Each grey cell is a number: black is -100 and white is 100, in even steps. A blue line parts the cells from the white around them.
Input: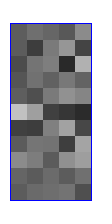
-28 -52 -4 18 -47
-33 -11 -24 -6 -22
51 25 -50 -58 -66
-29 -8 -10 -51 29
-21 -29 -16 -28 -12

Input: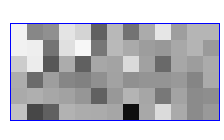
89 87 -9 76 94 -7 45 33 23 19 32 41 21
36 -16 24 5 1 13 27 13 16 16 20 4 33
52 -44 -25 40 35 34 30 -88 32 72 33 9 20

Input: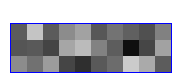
-33 -30 -47 30 47 2 -27 -88 -45 27

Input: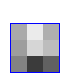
23 68 48

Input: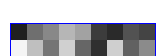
92 50 -8 63 -20 -63 62 -24 9

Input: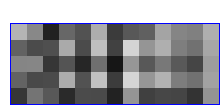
-23 -41 -38 33 -41 50 -49 66 17 37 -1 -11 30
-22 -43 -41 35 -36 51 -53 67 18 40 -2 -11 27

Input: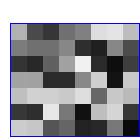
-3 -12 -12 6 -64 -75 6 -40
28 26 -67 -66 7 62 -85 58
-57 -64 81 -6 -87 49 68 -57
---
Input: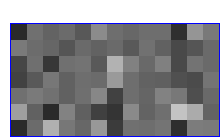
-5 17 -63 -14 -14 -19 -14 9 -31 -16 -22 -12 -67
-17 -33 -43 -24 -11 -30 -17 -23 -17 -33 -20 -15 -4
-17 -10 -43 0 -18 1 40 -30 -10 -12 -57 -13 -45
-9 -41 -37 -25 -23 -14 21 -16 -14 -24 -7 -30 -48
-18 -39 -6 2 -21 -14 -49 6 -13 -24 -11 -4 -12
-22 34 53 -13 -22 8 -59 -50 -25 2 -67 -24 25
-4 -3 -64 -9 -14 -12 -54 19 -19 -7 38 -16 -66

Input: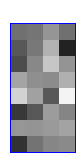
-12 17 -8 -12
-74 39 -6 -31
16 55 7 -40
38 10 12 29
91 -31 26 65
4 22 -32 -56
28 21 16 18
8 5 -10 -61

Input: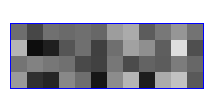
-10 18 -6 -28 34 23 -19 -13 -17 -12 -44 -14
-38 74 -26 12 26 -13 -50 -13 -33 -76 -90 42
-19 -3 -28 -22 -41 -7 -49 -43 -12 -7 2 -9
-30 52 34 -77 42 10 -83 -14 7 -71 -62 21

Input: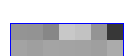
-57 16 52 57 6 15 16
34 25 27 28 29 25 28

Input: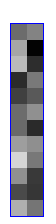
3 -15
-98 30
-65 46
-5 -66
-30 -50
13 -15
-67 -17
12 24
-6 67
-55 13
-58 -42
-8 37

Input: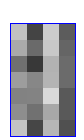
-28 60 -47 51
-21 57 -17 33
-16 40 -56 -12
-16 41 6 23
-30 70 3 2
-30 32 -11 11
-37 43 -45 54
